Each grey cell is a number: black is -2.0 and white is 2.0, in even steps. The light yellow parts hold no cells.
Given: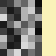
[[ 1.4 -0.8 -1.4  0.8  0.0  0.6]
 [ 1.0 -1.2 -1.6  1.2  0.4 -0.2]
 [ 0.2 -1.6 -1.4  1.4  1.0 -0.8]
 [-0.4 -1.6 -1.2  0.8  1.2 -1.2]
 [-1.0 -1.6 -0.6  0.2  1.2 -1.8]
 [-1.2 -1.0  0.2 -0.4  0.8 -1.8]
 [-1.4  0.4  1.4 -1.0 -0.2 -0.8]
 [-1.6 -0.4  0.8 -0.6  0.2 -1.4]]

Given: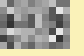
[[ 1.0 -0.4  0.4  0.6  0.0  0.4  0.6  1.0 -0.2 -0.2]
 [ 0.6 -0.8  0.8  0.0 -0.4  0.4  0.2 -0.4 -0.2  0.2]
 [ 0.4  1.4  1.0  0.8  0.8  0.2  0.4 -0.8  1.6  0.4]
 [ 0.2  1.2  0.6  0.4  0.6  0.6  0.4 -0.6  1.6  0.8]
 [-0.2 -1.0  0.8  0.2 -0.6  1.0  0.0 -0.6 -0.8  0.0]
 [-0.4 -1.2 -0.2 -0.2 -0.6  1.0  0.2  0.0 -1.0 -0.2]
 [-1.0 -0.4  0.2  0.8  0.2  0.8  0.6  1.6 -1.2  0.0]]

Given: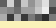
[[ 0.7 -1.1  0.7 -1.1 -0.1 -0.7 -1.3 -0.1]
 [ 0.3  0.1 -0.3  0.5  0.5  1.1  1.7 -0.9]
 [-0.5  1.3 -0.5  1.1  0.3  0.9  1.5 -0.1]]

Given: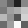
[[ 0.9  0.3 -0.7  1.3]
 [ 0.1 -0.5 -1.5  0.1]
 [-0.1  0.5  0.7  1.1]
 [-0.3  0.5  1.9 -0.5]]

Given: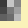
[[-0.5 -0.3  0.9]
 [-0.9 -0.1  0.5]
 [-1.1  1.1  0.1]]

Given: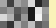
[[ 1.4  0.8 -0.8  0.4 -1.6  1.8  0.2]
 [ 0.6 -1.0  0.6  0.2  1.4 -1.4 -0.6]
 [ 0.0  0.4 -0.6 -0.2 -1.6  1.6  0.4]
 [-0.4 -1.2  0.8  0.0  1.0 -0.6 -0.2]]

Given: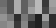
[[ 0.3 -0.1 -1.3 -0.1 -0.7 -1.5  0.5 -1.3]
 [ 0.1  0.3 -1.1  0.1 -1.3 -1.5 -0.3 -1.3]
 [-0.1 -0.7  0.7 -0.5  0.5  0.9 -0.9  0.3]
 [-0.3 -0.7  0.7 -0.5  0.1  0.9 -1.1  0.5]]

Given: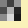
[[ 0.2  1.4 -1.6]
 [ 0.0 -1.0  0.4]
 [-0.8  0.8 -1.4]]

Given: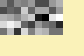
[[ 1.4  1.8  1.4 -0.4 -1.0  0.4 -0.2 -0.4 -1.4]
 [ 0.8  0.6  0.2  0.8  1.2 -1.6 -2.0  1.6  2.0]
 [ 0.2 -0.6  0.2  0.0  0.4 -0.8 -0.8  0.4  0.8]
 [-0.2  1.0 -1.2  1.4  0.0  1.0  0.8 -0.2 -0.2]
 [-0.8 -0.4 -0.6  1.2 -0.4  0.6  0.6 -0.6  0.4]]
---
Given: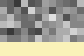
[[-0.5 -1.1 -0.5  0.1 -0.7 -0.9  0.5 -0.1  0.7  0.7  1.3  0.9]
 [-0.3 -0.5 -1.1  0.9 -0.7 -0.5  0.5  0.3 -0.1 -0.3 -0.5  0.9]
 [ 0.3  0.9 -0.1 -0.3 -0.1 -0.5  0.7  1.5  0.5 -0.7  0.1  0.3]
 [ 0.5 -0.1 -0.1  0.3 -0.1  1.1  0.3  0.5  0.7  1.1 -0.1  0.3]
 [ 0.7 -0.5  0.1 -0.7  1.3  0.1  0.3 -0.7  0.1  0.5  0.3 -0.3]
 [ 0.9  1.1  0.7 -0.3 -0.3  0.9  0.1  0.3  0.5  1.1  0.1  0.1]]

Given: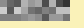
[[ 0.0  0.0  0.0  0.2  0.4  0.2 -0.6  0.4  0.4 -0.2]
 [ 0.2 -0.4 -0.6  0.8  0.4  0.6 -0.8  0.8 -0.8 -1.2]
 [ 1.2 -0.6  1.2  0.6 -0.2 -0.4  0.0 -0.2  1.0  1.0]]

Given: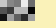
[[-1.7  0.5 -0.5 -1.3  0.5]
 [-0.7 -1.1  0.9  0.9 -1.9]
 [ 1.1  0.1 -0.1  1.7 -0.3]]

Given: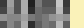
[[-1.1  0.5 -0.7  0.7 -1.5 -0.1 -0.7 -0.7  1.1 -1.1]
 [-0.9  0.3 -0.7  0.7 -1.3 -0.3 -0.5 -0.5  0.9 -0.9]
 [-0.7  0.1 -0.3  0.7 -1.3 -0.5 -0.1 -0.3  0.9 -0.5]
 [ 0.3  0.1  0.1  0.5 -0.1 -0.3 -0.1  0.3  0.5  0.3]]

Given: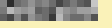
[[-0.5 -0.9  0.1 -0.7  0.3 -0.1 -0.3 -1.1  0.9  0.1 -0.3 -0.3  0.1 -0.7]
 [-0.1  0.9  0.5  0.3  0.5 -0.5 -0.3 -0.7  0.7  0.3  0.1  0.5  0.5  0.7]
 [ 0.1 -1.3 -0.3 -0.1  0.3 -0.1  0.1 -0.3 -0.9 -0.5 -0.1 -0.5 -0.7  1.1]]

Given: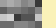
[[-0.5 -0.1 -0.1 -0.3 -0.5  0.1]
 [-0.3 -0.3  0.1  0.1 -0.1 -0.5]
 [ 0.5  0.7  0.5  0.1  0.3 -1.1]
 [ 1.1  1.3 -1.1 -0.7 -0.7  1.1]]

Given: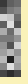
[[-1.1 -0.5 -0.3]
 [-0.9 -1.3 -0.9]
 [-0.7 -0.1  0.1]
 [-0.5  1.5 -0.7]
 [-0.1 -0.1  0.3]
 [ 0.1  1.5  0.5]
 [ 0.3 -0.7  1.3]
 [ 0.5  0.9  0.3]
 [ 0.7 -0.3  1.1]
 [ 0.9 -1.5  0.7]
 [ 1.3  1.1 -0.3]]
